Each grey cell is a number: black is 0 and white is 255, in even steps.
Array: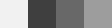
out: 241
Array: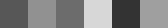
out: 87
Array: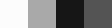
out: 252
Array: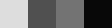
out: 221
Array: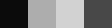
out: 11
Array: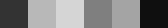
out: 51
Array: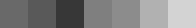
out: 105
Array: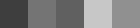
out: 62
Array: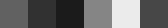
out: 97
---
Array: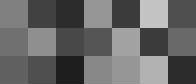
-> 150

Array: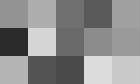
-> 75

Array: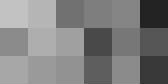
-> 94

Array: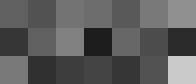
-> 54

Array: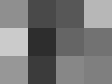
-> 59

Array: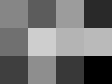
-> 142

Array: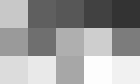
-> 167

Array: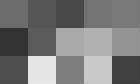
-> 126

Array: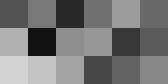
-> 70

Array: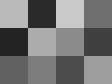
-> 124
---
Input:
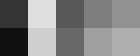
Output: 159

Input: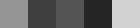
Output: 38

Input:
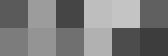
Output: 76

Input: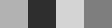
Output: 212

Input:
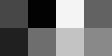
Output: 195

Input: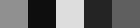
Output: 36

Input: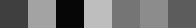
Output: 140

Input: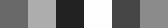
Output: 70

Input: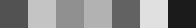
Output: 224
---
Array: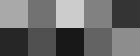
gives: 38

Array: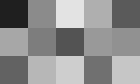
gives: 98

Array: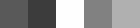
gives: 89

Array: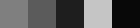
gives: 127

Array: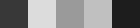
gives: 56

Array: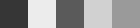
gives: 54

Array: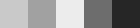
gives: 201

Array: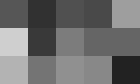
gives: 179

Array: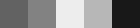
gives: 98

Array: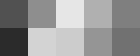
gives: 43
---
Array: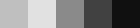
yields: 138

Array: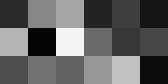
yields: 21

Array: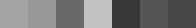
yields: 85

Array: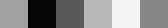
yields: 134

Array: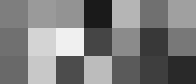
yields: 56

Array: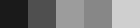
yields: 135

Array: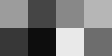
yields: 69
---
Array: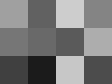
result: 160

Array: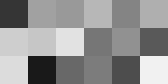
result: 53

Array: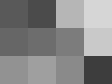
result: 89

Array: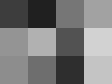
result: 61

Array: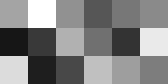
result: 164

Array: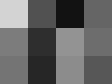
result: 211
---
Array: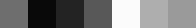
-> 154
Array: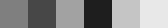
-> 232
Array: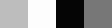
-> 119
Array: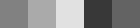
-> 99
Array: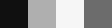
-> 108
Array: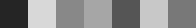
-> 120
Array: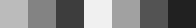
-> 33
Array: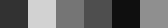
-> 143
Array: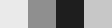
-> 199
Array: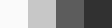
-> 49
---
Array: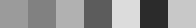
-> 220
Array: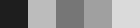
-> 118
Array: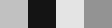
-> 20
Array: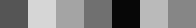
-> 7
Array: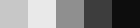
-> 143
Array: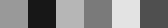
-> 122
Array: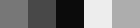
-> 11
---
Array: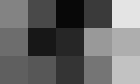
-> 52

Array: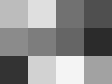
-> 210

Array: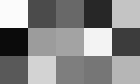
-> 126

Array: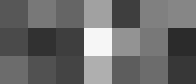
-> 93

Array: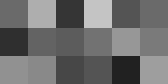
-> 84

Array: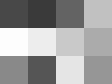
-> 85
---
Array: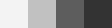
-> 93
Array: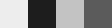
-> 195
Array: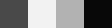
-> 178
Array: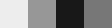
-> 24
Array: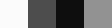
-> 14
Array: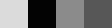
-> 139
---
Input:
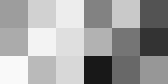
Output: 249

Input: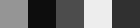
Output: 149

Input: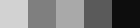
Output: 210

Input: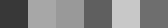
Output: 56

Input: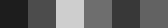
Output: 29

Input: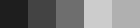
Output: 30

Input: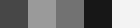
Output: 71

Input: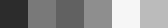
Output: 44

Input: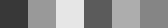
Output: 56
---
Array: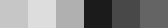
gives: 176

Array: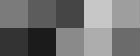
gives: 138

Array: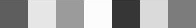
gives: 155

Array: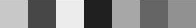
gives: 236

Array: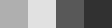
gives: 88

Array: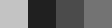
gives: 75
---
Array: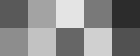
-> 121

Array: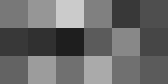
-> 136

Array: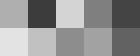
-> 127

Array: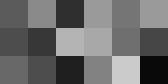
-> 111

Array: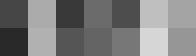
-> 191

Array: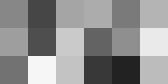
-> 143
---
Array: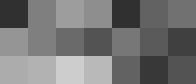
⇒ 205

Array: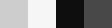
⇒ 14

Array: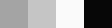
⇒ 250

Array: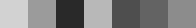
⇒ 41

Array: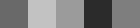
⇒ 155

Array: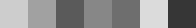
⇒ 90

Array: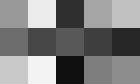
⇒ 16
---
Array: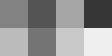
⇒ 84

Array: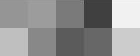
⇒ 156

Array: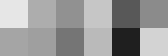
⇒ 173

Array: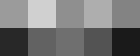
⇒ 208

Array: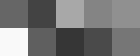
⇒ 67

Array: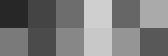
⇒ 68

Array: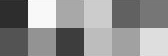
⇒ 248
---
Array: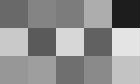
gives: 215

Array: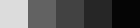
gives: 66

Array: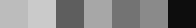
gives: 167

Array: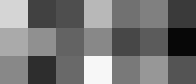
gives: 136

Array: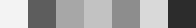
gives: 194

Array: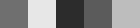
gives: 44

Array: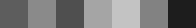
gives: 165
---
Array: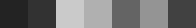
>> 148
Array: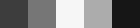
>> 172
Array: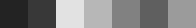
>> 95
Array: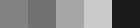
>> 203
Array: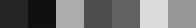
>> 219
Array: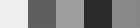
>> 44
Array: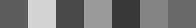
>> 133
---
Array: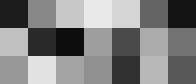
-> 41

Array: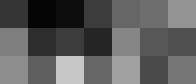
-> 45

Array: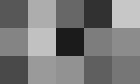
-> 193

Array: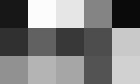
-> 97

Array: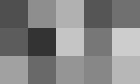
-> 51

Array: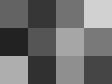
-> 85

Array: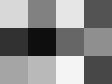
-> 14

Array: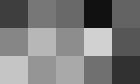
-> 183

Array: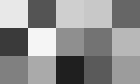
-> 245
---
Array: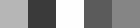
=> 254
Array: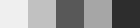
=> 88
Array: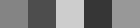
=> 205
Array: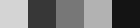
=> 119
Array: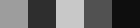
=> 200
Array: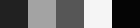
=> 86
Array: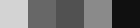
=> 81
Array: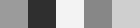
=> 243
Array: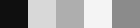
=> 174
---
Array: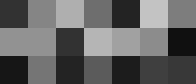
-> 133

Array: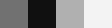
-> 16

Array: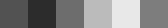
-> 44

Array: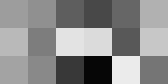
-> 144

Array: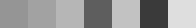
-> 162

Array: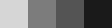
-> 124

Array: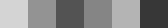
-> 147

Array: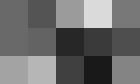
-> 84
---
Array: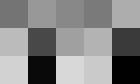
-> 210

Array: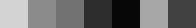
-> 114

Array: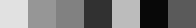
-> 129

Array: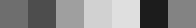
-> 159

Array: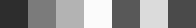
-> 179

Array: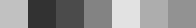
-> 75

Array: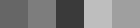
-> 102

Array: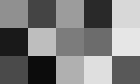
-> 74

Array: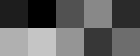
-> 176

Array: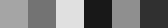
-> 115
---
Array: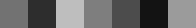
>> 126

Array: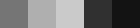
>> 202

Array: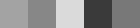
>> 218

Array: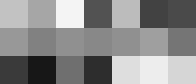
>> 136

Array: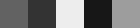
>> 237

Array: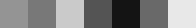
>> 84

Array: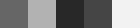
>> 40
